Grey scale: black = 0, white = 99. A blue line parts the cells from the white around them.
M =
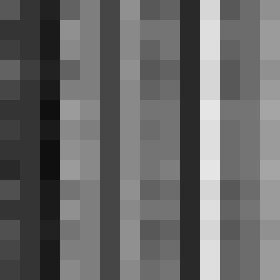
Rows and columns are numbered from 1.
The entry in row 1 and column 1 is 34
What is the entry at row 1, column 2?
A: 20
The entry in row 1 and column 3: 13
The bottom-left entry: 24
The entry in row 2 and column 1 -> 20
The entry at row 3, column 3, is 10
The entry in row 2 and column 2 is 20
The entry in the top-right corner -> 56
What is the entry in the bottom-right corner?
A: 60
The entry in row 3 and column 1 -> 24
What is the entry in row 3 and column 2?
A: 20

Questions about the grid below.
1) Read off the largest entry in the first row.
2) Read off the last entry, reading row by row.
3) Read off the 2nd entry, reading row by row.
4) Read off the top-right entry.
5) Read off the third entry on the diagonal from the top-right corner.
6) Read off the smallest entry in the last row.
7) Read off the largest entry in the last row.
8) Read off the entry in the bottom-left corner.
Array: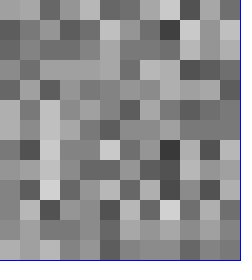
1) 78
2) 47
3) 65
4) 43
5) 71
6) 36
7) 71
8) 68

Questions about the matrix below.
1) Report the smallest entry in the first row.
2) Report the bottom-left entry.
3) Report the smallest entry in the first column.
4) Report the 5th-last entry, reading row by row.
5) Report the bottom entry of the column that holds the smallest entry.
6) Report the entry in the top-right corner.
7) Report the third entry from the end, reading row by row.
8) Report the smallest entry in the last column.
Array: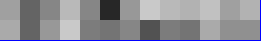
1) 15
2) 66
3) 62
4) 48
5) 45
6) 69
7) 66
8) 56

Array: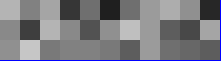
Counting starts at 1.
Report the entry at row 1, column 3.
64
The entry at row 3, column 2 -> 77
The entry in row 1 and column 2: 50
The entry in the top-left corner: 70
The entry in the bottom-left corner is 56
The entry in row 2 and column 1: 53
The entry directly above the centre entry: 12
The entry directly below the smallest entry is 56
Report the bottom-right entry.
36
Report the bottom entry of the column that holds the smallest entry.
47

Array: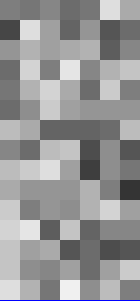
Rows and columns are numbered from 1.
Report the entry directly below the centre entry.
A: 62
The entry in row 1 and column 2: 46
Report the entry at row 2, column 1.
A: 27
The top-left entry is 49
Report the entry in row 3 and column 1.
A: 58
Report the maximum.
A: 93
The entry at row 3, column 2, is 69
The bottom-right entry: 49
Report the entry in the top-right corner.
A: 66
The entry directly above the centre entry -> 39
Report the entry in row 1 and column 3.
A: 52
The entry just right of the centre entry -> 30
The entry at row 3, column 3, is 62
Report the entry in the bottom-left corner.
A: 86
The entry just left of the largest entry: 46
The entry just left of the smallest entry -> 49
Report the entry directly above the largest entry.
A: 62
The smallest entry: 20
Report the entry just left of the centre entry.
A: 73
